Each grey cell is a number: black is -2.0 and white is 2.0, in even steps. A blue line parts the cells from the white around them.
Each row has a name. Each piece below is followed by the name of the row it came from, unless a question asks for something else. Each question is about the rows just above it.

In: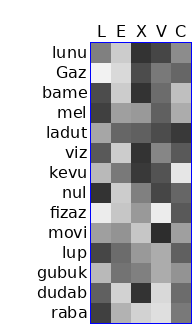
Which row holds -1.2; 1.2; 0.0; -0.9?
nul
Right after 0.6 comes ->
-0.4
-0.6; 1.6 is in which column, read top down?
C
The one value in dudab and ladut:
-0.5
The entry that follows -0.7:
1.6
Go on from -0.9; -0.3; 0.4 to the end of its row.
0.7; -0.5
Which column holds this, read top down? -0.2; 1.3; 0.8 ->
E

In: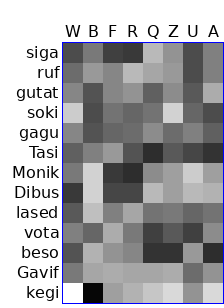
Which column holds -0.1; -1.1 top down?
W
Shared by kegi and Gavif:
0.3
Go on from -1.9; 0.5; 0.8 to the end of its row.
1.1; 1.4; 0.3; 1.4
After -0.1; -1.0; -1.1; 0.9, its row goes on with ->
0.3; -0.8; 0.0

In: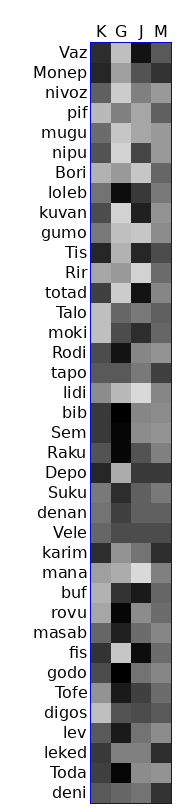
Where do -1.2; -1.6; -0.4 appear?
buf
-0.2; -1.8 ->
loleb
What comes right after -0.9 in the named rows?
0.4
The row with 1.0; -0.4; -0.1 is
Talo
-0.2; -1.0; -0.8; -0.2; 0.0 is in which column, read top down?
J
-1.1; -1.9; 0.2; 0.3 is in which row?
Sem

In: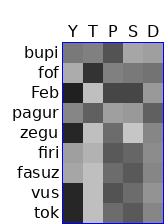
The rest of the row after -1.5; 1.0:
-0.9; -0.9; 0.4
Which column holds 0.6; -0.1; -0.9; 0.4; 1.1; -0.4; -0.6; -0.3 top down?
S
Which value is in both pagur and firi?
0.5

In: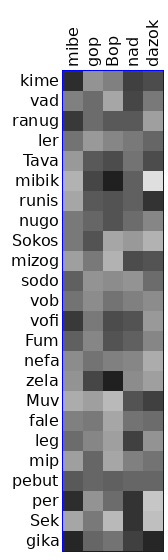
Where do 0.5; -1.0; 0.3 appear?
leg
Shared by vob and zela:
0.2
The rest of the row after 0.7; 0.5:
0.9; -0.7; -1.0
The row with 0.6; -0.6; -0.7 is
runis
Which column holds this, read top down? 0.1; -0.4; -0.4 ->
gop
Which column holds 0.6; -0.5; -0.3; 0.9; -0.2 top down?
Bop

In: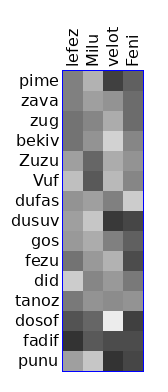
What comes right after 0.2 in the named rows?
0.3
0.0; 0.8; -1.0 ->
pime
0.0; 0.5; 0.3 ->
zava
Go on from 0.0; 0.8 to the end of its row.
-1.0; -0.5

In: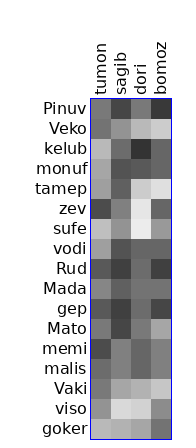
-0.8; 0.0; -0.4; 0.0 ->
memi
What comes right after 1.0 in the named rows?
0.3
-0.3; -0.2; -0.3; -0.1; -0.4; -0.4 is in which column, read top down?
dori
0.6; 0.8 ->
Vaki
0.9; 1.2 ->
Veko
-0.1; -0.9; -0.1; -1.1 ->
Pinuv
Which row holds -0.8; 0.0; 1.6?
zev

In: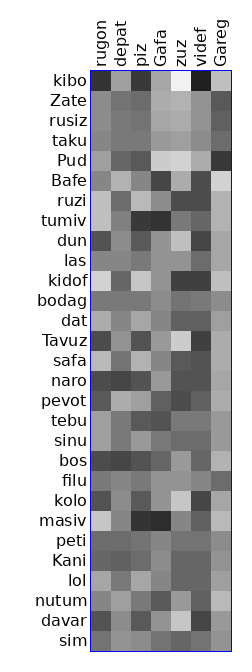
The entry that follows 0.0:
-1.1
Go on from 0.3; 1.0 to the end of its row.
-0.9; 0.6
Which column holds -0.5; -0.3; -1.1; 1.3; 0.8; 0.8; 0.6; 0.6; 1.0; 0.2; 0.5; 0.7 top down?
Gareg
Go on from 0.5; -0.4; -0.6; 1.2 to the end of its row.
1.3; 0.7; -1.1
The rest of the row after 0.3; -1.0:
-1.0; 1.0
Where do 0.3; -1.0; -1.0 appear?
kidof

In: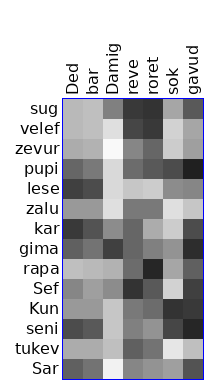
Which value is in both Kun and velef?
-1.1
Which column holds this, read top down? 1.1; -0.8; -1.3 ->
gavud

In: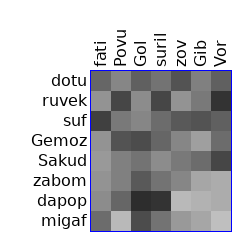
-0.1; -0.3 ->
Sakud
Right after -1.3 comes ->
-1.2
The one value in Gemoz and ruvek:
0.3
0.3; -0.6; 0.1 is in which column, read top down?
zov

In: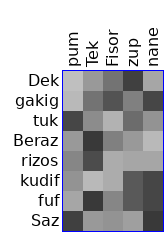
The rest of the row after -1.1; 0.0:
0.4; 0.9
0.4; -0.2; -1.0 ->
Dek
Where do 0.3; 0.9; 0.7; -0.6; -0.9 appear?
kudif
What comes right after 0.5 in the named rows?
-1.1

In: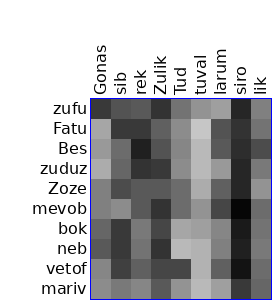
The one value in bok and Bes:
0.1
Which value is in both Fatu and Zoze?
-0.5
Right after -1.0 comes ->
-0.5
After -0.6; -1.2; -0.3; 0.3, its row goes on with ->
-0.9; -1.9; -0.3
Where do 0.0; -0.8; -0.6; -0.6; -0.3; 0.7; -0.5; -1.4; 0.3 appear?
Zoze

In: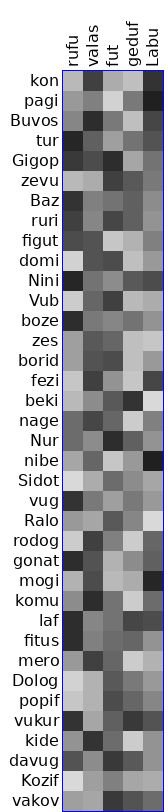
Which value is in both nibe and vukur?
0.6
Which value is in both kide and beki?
-1.2
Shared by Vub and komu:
1.2
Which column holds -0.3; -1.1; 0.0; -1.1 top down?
fut

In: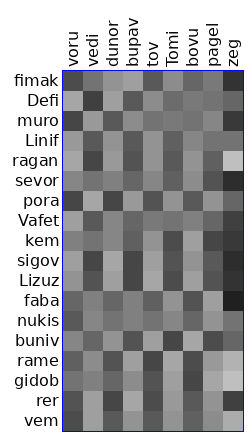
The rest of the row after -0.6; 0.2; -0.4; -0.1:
-1.2
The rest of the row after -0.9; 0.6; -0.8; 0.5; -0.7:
-1.2
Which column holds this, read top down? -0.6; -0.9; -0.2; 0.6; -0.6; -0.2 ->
vedi
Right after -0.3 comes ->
-0.1
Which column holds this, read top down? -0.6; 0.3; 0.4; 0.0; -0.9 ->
dunor
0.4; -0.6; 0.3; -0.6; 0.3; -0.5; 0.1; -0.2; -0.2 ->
Linif
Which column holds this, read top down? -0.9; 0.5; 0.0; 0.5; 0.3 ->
voru

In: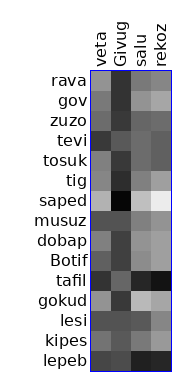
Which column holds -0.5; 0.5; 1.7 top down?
rekoz
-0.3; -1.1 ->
zuzo
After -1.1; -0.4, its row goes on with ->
-0.3
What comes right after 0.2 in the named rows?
0.5

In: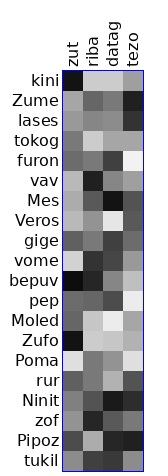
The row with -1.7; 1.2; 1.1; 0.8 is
Zufo
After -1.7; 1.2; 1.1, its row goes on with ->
0.8
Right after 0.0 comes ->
-0.7
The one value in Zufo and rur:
0.8

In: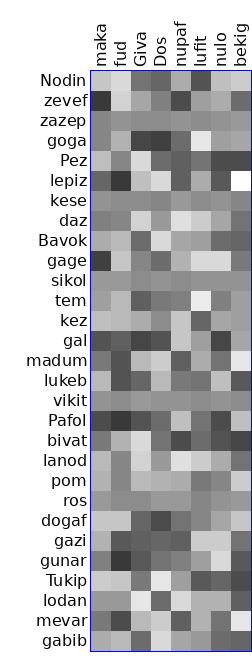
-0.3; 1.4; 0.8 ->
lodan
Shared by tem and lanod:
0.9

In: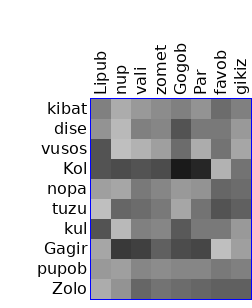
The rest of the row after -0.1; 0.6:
-0.2; -0.7; -0.5
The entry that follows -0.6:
-0.1
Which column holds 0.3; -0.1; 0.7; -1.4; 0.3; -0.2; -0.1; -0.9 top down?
Par
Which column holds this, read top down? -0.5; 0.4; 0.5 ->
gikiz

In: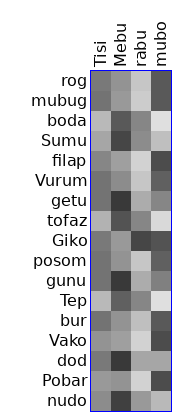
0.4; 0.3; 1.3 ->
Pobar
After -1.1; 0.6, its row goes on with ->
0.6
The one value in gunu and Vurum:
-0.2

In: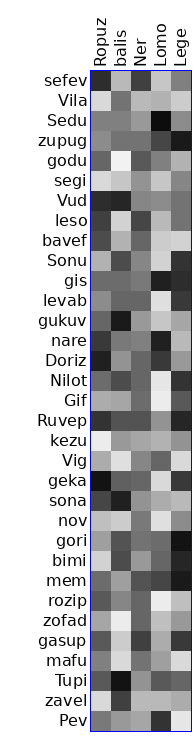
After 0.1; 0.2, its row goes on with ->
-0.2
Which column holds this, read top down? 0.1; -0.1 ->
Ner
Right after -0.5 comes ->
-0.4

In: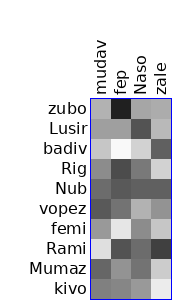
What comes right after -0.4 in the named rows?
0.3
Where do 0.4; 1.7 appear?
kivo

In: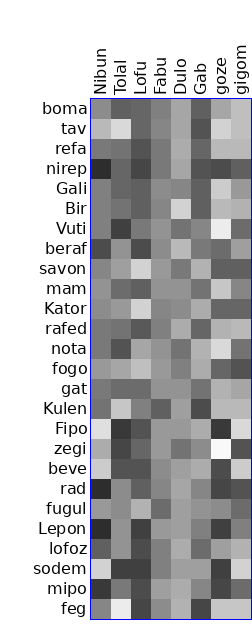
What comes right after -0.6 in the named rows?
0.0
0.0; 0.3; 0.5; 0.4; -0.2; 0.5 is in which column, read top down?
Dulo
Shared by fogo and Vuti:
0.0

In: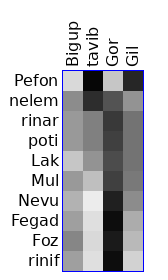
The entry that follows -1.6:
0.9
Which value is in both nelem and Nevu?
0.2
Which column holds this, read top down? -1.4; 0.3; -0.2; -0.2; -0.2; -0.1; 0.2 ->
Gil
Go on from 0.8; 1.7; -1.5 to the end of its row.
0.2

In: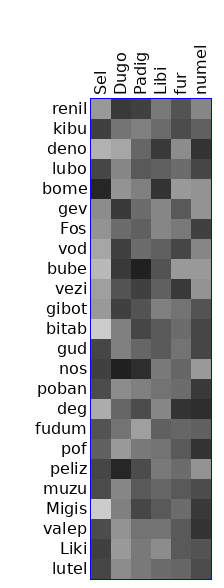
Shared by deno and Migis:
-1.1
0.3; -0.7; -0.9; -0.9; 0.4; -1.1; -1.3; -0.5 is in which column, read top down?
numel

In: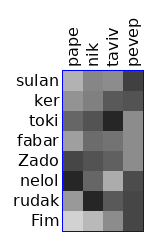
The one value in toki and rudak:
-1.4
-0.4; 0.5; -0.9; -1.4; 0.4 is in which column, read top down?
pape
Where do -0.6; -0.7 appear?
ker
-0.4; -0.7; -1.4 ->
toki
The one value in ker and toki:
-0.7
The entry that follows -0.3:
-0.2
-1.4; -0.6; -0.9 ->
rudak

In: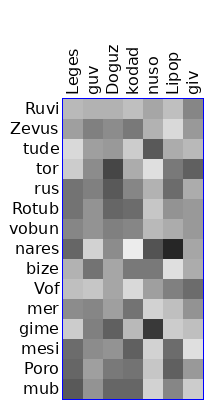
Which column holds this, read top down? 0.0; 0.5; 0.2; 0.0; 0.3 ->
guv
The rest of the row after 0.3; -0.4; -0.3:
1.1; 0.3; 0.4
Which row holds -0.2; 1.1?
Poro

